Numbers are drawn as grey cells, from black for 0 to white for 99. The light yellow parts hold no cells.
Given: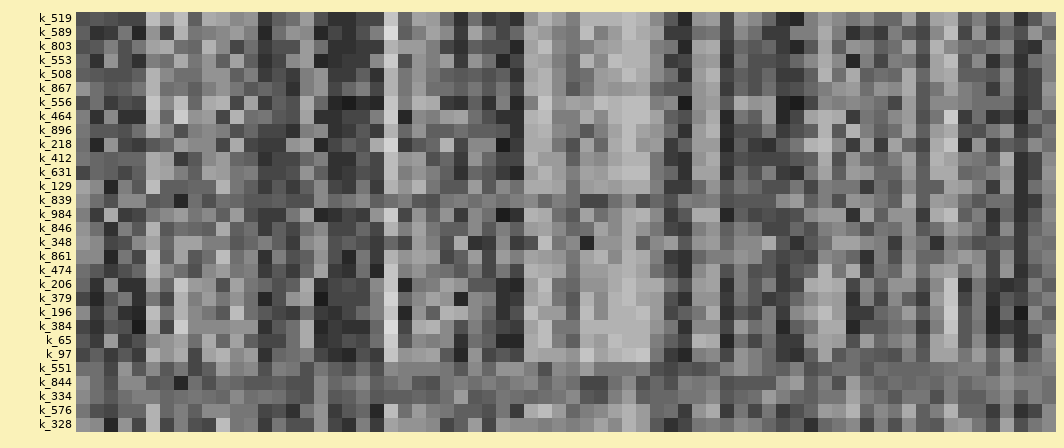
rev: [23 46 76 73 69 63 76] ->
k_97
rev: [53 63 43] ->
k_846
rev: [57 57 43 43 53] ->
k_508

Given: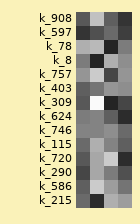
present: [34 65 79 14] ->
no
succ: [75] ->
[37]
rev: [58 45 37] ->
k_403

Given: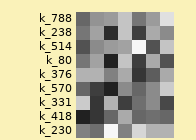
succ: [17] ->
[76]
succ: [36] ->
[66]
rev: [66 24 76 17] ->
k_238
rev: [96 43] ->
k_230
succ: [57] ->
[60]
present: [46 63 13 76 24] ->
yes
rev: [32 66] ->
k_80

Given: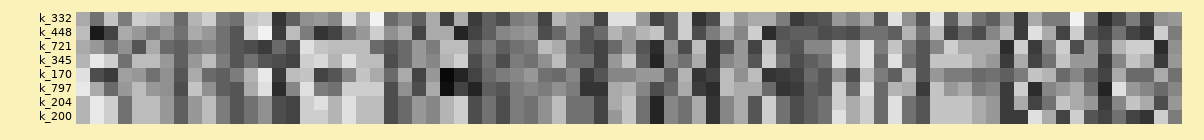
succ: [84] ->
[70]
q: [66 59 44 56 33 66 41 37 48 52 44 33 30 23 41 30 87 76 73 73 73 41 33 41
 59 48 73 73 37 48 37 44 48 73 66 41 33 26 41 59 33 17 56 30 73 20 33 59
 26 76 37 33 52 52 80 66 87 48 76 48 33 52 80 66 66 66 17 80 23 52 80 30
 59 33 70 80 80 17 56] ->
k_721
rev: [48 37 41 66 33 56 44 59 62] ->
k_170
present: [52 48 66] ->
no
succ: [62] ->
[59]
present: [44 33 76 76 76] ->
yes

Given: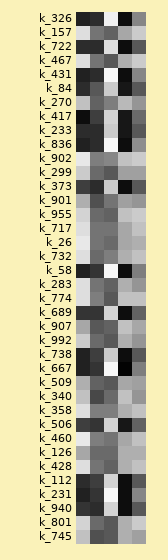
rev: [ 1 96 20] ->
k_667
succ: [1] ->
[49]
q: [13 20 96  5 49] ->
k_58
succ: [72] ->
[58]

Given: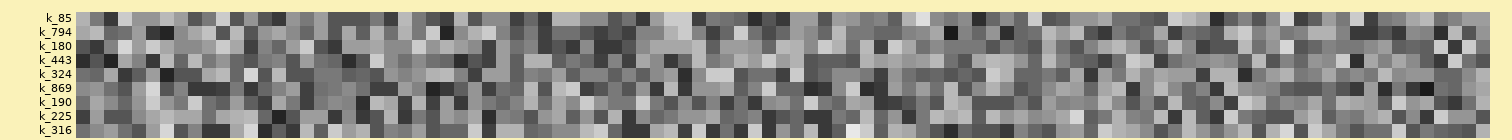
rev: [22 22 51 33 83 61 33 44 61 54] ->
k_316
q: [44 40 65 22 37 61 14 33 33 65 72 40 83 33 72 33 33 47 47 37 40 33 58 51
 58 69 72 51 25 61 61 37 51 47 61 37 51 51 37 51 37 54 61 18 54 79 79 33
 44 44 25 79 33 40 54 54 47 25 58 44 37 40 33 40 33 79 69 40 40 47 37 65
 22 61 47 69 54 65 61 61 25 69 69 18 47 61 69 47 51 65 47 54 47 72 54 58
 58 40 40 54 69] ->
k_324
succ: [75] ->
[33]
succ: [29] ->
[40]
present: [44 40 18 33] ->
yes

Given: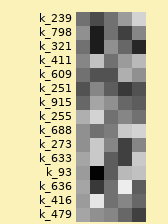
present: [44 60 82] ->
yes
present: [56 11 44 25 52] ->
yes
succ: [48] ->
[78]
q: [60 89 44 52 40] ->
k_416
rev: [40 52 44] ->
k_416

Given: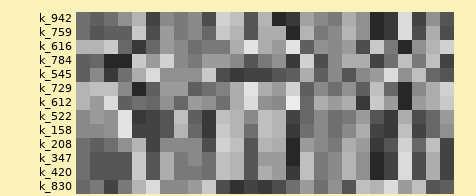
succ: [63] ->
[53]
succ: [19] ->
[26]
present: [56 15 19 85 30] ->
no
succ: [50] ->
[67]
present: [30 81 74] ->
yes
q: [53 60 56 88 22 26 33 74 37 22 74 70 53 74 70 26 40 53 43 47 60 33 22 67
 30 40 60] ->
k_522

